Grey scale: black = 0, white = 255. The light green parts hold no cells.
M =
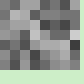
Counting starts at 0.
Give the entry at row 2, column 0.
140
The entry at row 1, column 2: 171
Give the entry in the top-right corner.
162
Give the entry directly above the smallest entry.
205
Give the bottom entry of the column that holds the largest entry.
128
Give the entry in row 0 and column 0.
128
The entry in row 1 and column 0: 116
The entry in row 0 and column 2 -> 162
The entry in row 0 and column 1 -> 106
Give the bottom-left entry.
128
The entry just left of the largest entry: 106
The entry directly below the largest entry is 61
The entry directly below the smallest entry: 106
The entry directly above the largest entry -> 116

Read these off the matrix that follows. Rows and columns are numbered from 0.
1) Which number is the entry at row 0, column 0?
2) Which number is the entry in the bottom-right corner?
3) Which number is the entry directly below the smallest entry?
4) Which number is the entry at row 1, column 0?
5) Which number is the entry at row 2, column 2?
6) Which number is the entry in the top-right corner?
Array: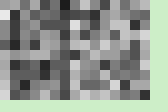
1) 158
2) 50
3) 61
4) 233
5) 125
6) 186

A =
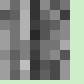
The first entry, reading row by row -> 158
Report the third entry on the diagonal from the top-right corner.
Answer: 85
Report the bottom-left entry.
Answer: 158
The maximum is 190
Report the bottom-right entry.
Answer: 149
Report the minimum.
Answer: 40
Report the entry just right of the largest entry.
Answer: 51
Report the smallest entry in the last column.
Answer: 61
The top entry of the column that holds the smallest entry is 51
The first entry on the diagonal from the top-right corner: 116
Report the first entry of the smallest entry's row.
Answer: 158
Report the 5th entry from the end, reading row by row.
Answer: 158
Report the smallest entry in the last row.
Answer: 61
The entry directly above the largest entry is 127
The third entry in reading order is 169
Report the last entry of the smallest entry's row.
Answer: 137
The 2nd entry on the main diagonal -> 97

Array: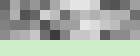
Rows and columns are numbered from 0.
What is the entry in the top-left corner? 101
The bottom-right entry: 168
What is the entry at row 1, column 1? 177
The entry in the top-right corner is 159
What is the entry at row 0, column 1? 168
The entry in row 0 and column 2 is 121
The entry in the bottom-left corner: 139
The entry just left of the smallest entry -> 110
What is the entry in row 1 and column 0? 121
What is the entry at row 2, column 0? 130

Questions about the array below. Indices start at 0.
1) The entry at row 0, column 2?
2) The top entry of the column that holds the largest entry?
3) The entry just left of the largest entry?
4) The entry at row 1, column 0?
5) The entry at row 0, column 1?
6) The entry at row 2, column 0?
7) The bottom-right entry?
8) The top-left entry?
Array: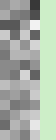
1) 159
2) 56
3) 159
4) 170
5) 170
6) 88
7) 202
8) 147

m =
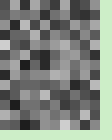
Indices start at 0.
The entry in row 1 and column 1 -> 124
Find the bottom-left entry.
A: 101
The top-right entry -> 145
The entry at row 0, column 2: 50
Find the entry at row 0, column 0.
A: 79
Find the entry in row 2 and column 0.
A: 145
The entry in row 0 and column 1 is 167
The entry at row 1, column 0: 90
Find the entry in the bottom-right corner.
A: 136
